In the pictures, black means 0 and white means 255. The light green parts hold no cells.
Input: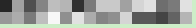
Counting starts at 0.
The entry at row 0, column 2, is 79
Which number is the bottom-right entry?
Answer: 181
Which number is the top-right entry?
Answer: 225
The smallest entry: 38
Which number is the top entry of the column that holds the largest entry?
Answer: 190
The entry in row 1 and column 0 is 152
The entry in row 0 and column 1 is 161

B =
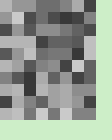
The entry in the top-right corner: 67
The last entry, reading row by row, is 130
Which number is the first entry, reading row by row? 181
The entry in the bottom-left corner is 181
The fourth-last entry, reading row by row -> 119
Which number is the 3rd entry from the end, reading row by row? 202
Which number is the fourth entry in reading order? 110

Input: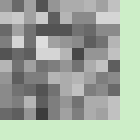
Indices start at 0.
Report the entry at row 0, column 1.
105
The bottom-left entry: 105
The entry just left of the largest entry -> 114
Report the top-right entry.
193
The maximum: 222
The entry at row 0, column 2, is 161
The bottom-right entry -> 193
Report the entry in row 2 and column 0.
105
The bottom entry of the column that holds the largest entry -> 60
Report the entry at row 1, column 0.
193
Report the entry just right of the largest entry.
161
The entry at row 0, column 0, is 149
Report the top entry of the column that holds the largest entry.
83
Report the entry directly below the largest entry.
213
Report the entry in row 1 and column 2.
161
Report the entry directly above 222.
83

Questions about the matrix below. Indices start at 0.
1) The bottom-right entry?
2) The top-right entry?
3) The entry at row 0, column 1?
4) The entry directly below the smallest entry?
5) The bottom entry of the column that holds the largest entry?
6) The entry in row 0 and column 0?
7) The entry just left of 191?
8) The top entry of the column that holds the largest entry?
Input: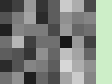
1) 133
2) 73
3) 64
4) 191
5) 164
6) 43
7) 102
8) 203

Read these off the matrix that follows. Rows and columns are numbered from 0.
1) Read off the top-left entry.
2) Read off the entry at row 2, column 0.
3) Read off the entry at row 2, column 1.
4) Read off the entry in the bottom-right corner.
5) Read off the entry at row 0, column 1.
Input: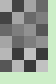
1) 183
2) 105
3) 126
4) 193
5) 68

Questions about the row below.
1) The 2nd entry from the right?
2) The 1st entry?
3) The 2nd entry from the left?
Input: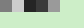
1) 58
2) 125
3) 204

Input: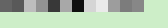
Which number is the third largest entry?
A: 189
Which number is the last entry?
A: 135
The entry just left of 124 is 157

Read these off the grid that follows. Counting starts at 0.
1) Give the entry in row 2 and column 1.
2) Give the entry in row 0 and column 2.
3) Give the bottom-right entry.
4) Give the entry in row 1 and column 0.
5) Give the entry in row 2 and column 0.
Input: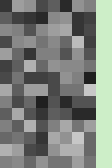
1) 128
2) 146
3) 116
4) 94
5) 137

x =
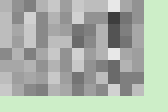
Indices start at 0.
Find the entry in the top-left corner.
179
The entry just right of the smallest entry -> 116
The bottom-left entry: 200
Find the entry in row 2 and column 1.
167
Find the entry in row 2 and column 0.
189
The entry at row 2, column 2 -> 200
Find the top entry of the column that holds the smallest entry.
232
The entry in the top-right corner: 146
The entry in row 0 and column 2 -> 127
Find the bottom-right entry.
189
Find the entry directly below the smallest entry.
83
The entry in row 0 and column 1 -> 146
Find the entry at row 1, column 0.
189

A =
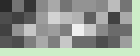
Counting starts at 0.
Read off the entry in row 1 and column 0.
77
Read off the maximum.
240
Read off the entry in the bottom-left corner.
86
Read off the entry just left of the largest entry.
126
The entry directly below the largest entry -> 107
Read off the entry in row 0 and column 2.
53
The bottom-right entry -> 157
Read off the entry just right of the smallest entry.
116
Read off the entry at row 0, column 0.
41
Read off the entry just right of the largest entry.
199
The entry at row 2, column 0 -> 65
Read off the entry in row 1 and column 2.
86
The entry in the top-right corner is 116

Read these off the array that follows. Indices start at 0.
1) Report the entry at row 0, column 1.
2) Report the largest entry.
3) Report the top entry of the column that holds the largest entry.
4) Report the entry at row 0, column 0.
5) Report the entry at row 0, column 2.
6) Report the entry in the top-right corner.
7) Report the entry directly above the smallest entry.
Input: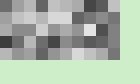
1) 160
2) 228
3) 70
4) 109
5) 183
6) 193
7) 171

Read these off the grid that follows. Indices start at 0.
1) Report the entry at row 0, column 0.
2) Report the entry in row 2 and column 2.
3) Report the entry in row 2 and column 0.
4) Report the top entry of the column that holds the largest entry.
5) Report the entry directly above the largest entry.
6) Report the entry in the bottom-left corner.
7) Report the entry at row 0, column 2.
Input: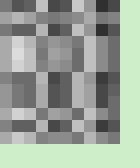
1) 120
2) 96
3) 120
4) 84
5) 210
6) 170
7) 96

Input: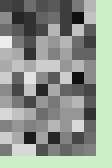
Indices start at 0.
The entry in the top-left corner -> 70
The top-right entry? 182
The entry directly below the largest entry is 182
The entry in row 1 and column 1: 38
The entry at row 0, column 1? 61
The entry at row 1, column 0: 139
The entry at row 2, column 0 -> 109
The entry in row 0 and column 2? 109
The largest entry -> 236
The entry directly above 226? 170
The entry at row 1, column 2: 50
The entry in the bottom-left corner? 120
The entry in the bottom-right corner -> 129
